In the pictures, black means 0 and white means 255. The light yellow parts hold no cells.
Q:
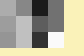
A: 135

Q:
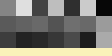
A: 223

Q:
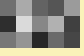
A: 170

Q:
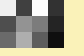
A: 64

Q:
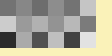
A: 135

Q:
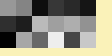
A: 132

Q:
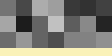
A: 72
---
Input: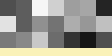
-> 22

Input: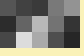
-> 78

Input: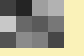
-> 127

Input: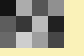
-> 158

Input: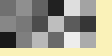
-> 237

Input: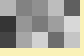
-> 109

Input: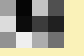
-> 173
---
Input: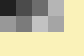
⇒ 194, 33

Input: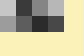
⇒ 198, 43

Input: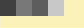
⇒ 200, 64

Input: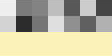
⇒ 238, 44

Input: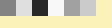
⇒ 248, 40

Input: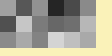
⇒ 212, 37

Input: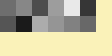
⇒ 233, 26
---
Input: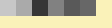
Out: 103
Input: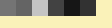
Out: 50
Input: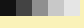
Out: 229
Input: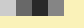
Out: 133
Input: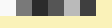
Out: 63
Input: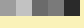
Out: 42
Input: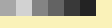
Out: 35
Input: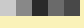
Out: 72
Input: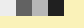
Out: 32
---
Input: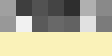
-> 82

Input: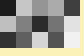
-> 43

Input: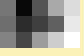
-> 63

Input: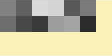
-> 218

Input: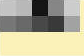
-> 20

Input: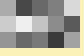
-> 196
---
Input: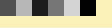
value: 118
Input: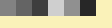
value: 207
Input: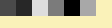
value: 123
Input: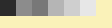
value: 181
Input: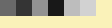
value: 24
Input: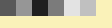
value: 123
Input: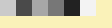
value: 119
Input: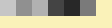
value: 68
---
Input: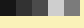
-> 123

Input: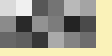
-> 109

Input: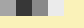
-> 235

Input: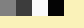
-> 4

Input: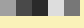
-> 119

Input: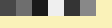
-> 136

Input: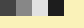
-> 29
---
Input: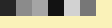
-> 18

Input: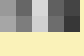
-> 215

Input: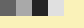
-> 169

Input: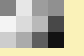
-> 231

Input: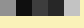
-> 61

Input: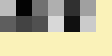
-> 175

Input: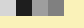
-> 30
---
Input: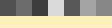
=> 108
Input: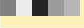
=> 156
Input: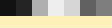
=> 126
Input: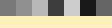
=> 121
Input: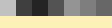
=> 104
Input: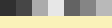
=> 133
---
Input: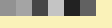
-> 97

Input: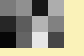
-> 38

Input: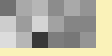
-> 119

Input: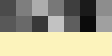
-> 55

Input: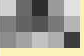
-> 83

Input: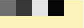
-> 110

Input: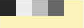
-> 189

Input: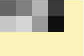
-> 101
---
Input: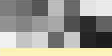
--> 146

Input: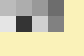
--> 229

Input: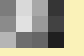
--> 139

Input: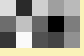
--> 109

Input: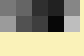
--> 155

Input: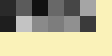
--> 30

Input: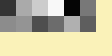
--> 140

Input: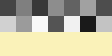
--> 209
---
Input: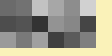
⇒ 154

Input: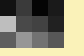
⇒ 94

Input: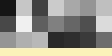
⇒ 148

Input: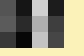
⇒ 56

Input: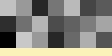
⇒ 2

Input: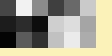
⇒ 4

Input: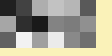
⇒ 97

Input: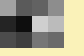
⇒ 76

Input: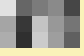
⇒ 173
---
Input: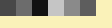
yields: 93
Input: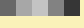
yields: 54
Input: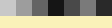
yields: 41
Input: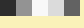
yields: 98
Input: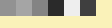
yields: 63
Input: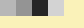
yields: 211
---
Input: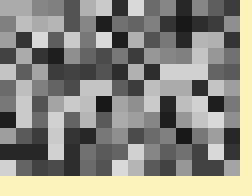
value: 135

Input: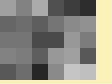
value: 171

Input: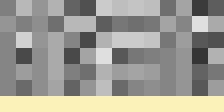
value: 149

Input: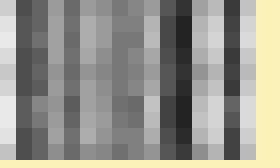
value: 100

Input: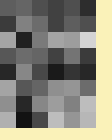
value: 79

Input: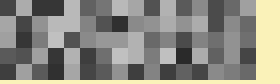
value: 54

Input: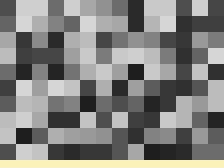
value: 207
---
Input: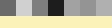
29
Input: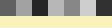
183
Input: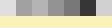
147
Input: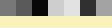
206
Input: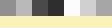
46
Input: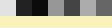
151
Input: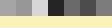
37
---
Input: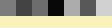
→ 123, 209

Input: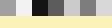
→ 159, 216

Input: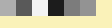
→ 174, 147

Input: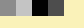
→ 140, 77

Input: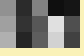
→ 145, 65

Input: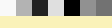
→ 249, 114

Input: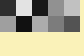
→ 46, 83

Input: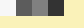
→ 247, 51

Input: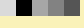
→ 218, 85
